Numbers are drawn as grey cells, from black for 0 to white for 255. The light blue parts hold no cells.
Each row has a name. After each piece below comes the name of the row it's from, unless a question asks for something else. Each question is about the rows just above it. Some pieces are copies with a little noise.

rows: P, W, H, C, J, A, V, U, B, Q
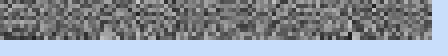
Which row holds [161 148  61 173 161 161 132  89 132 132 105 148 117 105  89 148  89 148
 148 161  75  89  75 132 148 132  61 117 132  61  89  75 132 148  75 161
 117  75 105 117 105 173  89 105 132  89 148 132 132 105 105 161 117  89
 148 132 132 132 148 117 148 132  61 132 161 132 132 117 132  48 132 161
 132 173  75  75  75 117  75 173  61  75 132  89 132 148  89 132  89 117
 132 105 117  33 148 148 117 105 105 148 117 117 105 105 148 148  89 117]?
W
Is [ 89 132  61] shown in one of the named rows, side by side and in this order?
no
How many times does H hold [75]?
14
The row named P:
[105  61 148  75 117  61  89  89  61 148 132 132  89 117 148 105  75 161
  89  75 132  75 132  89  89 117 161 161  75 117  89 105  75 117 201  89
 161 148 161 132 173  48 132  48 132 132  89 132 117 148 105 161 148 148
 117  75  89  89  89 148  89  89 161  75 148 132 161 105 189 132  61  61
 148  89 148 161 132 161 117 173 105 132 117 117  89 148 132  89 132 132
  75 132  75 173 132  61 173 105 132  75 105 173 105 148 148  75 117 173]
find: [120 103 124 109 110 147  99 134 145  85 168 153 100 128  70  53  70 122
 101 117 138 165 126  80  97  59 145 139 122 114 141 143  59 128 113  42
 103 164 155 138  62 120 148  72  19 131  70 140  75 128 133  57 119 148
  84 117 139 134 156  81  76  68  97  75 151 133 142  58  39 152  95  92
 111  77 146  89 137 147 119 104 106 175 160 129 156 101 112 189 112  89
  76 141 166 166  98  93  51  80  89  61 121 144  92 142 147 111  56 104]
V
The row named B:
[ 75  48  61 117 132  89 132  75  75 161  89 117 117  48 105 132  89 161
 117  89 105  48 117 117  89 161 161 161 161  75  75 117 117  89 189 117
 173  89 132  75 148  75  75  61 161 132 173 105 173  89  75 173  89 105
 173  89  75 105 105 132 161 148 148 105 105 132  89  75 173  89  89  89
 161 117 105 173 105 132  61 132  61  89  75  89  75 161 173  33 173 173
 117  75  89 105 148  75 173 132  75 148  89 173 105 132 132  89 161 161]

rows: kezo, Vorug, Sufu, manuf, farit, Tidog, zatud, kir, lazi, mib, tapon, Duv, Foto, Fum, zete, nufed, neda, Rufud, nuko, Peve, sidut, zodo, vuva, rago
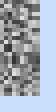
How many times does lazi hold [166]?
3
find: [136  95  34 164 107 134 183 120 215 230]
manuf
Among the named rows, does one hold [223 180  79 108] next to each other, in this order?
yes

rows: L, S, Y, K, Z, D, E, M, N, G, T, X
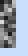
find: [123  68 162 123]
T
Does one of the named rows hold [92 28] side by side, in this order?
yes
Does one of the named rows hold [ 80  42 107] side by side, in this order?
no
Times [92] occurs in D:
1
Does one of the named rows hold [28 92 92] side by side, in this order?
yes
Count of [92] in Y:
1
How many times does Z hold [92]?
3

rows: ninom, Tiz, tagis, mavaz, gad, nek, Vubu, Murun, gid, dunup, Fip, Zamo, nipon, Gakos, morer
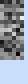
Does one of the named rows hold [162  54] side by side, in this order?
no
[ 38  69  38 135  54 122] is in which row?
ninom

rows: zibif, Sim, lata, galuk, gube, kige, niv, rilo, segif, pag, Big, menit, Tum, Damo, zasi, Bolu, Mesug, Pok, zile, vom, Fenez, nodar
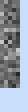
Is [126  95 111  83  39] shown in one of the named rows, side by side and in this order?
yes
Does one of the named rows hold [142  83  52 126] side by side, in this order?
yes
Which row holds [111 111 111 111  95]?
niv
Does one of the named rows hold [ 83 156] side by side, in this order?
yes
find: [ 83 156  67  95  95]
Fenez
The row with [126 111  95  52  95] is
lata

